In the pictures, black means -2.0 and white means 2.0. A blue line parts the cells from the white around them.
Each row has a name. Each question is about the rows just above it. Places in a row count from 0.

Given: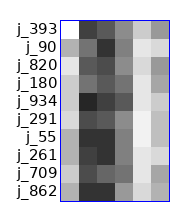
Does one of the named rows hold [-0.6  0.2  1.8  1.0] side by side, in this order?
yes
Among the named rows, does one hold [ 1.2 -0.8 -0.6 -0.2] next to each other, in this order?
no

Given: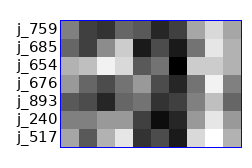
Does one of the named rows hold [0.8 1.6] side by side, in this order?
yes
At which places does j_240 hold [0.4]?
2 3 7 9

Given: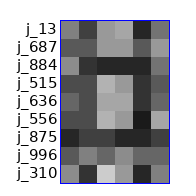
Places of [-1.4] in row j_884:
2 3 4
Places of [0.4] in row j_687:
2 3 5
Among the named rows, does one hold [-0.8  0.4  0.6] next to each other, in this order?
no
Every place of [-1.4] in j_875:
0 3 4
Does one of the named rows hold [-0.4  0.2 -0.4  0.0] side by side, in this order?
no
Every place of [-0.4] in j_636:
0 5
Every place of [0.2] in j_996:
3

